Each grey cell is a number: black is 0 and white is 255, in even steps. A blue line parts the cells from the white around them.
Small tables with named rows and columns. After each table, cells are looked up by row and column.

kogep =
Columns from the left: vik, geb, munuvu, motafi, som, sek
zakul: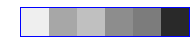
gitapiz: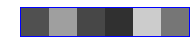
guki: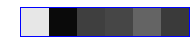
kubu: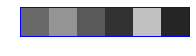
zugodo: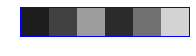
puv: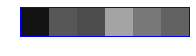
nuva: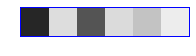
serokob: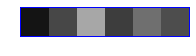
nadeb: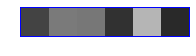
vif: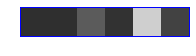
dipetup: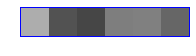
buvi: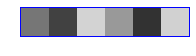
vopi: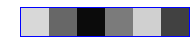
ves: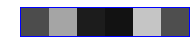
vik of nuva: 38
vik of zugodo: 29
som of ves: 197
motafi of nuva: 219
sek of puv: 98
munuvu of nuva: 84
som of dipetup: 128
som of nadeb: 181
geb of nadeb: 122
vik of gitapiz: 80
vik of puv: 19
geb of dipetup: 82
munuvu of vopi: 11
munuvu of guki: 63
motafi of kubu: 50
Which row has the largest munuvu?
buvi

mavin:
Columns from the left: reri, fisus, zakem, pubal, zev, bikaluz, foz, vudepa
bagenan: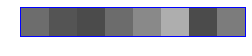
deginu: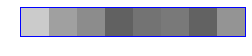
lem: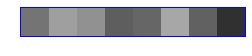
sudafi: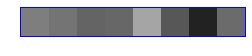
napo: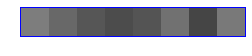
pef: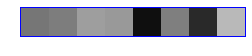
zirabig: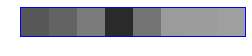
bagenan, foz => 75
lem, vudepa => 48
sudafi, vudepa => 107
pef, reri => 118
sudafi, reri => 126
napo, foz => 69
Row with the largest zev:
sudafi

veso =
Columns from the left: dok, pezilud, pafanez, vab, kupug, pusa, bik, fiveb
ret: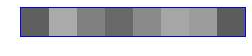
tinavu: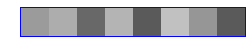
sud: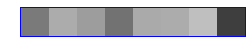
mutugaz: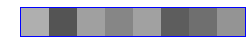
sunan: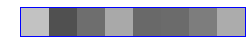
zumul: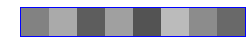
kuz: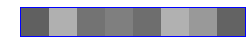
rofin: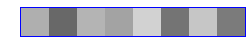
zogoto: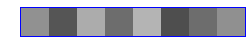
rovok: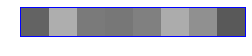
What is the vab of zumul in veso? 160
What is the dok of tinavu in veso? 155
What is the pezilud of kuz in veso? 176
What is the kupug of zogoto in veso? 180
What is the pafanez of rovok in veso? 122
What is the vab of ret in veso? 104
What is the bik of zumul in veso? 140
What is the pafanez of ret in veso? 128
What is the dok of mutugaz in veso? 175
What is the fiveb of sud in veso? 62
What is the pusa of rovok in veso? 172
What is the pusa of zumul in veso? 187
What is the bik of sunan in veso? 125
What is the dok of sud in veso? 122

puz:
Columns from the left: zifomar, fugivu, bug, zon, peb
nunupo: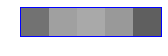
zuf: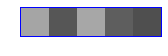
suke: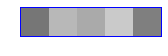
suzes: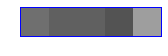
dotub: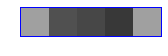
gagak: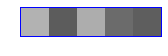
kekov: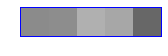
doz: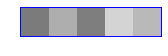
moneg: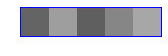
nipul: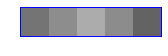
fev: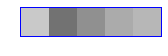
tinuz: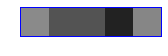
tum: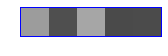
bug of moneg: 95
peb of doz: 185
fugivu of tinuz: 83
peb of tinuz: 134
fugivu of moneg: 158
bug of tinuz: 83
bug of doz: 126
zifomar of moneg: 100
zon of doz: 212
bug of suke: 170
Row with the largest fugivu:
suke

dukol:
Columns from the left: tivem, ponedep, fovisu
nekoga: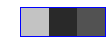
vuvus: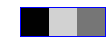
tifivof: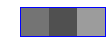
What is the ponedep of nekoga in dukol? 41
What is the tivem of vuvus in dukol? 1
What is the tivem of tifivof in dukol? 116
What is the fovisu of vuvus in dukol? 118
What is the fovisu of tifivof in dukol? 156
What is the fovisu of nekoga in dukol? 82
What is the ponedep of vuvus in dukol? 210
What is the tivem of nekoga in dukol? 195
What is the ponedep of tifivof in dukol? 80

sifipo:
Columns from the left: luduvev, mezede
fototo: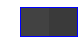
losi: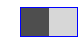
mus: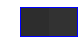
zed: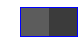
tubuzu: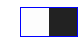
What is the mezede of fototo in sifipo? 58
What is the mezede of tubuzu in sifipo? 34
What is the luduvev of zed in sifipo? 92
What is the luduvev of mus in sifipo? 45
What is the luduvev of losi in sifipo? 78
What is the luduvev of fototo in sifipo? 66
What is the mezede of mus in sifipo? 50
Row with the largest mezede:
losi

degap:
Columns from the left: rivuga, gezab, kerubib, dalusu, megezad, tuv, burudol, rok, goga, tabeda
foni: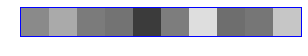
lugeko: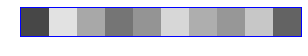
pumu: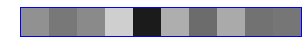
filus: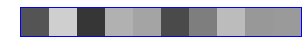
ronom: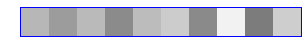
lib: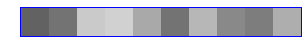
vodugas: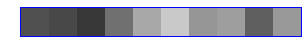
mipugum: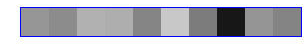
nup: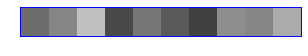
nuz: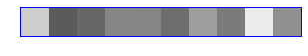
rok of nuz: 123
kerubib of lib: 202
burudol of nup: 64
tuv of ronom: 204
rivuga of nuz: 205
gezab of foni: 170
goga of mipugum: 149
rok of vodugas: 158
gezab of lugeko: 226
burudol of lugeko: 174
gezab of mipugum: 140
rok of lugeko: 151
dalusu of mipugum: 174
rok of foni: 110
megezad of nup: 119
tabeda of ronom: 206
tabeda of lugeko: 99

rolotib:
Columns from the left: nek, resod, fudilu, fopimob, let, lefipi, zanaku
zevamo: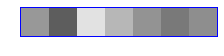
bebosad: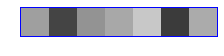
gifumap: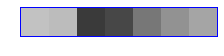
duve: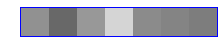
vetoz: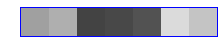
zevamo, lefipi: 121
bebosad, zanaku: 171
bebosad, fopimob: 168
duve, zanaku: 125
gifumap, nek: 194
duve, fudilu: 152
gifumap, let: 119
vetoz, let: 82
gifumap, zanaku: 165
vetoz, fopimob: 72
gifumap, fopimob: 71
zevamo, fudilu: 226
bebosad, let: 200
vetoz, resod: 175
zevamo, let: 147
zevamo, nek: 152
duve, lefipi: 132
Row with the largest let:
bebosad

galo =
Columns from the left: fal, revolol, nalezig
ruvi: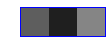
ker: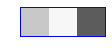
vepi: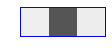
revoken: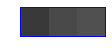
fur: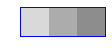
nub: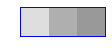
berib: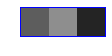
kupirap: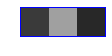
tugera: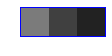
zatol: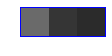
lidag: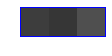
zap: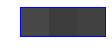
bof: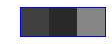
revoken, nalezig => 80
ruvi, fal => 94
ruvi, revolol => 31
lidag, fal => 61
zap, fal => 71
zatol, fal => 106
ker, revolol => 247
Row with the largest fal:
vepi

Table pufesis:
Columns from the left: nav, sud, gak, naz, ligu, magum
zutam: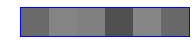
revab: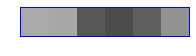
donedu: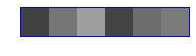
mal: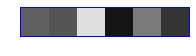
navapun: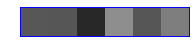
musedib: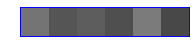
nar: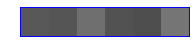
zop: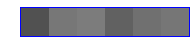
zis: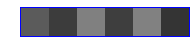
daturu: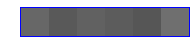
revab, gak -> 87
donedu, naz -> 67
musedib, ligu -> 123
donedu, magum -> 122
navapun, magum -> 126
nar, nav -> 88
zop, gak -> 124
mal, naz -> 21
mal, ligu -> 122
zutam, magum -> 104
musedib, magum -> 72
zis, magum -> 52
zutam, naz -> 80
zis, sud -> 60
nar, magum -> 117
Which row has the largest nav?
revab

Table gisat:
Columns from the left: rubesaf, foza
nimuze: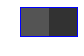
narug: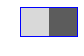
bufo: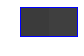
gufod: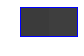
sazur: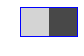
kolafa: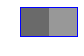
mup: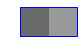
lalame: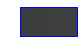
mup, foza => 153
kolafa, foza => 152
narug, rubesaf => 217
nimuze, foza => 50
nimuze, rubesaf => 84
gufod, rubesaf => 59
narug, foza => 92
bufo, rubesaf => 59
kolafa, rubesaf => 106
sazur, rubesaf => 212
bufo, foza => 63
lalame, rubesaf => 60
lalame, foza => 63
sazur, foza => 72
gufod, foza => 62
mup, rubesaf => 106

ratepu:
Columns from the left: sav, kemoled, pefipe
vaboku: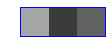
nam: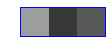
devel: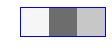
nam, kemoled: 55
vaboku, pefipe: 98
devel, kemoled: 109
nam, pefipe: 89
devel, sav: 246
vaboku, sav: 165
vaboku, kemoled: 59
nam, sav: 157
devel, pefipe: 199
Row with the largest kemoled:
devel

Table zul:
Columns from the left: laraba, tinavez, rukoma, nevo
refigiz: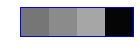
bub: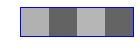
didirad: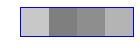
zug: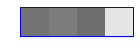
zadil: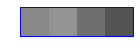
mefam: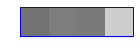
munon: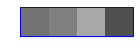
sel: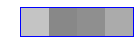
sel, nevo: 171
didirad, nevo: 180
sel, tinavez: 136
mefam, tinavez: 125
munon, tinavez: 127
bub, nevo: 100
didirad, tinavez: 127
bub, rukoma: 182
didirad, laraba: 200
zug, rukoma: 111
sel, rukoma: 143
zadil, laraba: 136

